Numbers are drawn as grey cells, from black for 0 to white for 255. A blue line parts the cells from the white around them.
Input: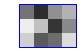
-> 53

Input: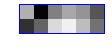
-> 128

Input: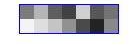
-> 94

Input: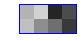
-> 37

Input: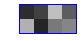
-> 191

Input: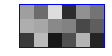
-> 137

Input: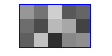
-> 185

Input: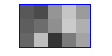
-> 143

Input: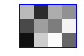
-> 125

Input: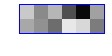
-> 182
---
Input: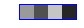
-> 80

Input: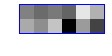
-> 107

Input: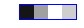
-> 160

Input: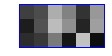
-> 76

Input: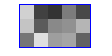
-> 65

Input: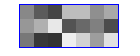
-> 91

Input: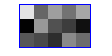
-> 102

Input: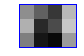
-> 97

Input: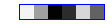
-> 159
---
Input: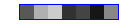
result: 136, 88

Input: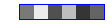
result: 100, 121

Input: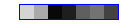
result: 66, 212

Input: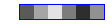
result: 145, 90

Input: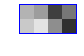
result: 119, 201

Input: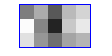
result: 212, 225

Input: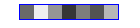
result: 183, 105

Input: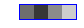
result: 205, 110

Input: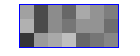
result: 126, 54
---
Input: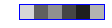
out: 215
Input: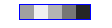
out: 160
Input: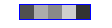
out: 80
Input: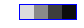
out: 221
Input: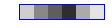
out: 207
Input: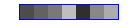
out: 76
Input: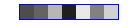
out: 77
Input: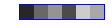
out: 39
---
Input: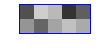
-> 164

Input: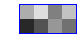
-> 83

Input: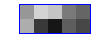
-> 22

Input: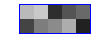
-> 139

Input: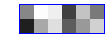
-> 93

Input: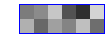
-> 132

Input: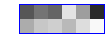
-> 185

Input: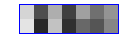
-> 104
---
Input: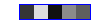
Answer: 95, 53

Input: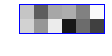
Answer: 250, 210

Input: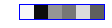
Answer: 95, 248

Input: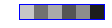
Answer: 29, 199

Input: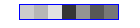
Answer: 119, 204

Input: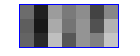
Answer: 135, 100
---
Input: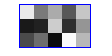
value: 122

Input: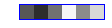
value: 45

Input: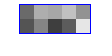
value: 174

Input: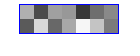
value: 75

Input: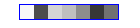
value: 76

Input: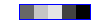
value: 197

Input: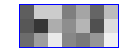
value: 204

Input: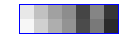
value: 193
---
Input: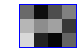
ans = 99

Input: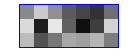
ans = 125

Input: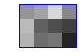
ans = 36

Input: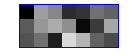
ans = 75

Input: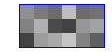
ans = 95

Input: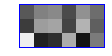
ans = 123

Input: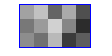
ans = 93
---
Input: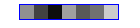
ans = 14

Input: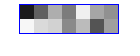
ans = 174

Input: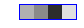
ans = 45

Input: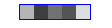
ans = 114

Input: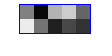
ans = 179

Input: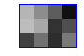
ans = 93

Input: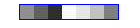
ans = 46

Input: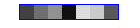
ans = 145

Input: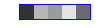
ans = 155
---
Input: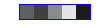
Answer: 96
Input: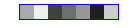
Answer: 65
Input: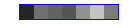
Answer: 99
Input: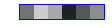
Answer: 204
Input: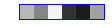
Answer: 133
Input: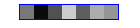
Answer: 81
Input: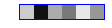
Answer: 17
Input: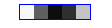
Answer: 248
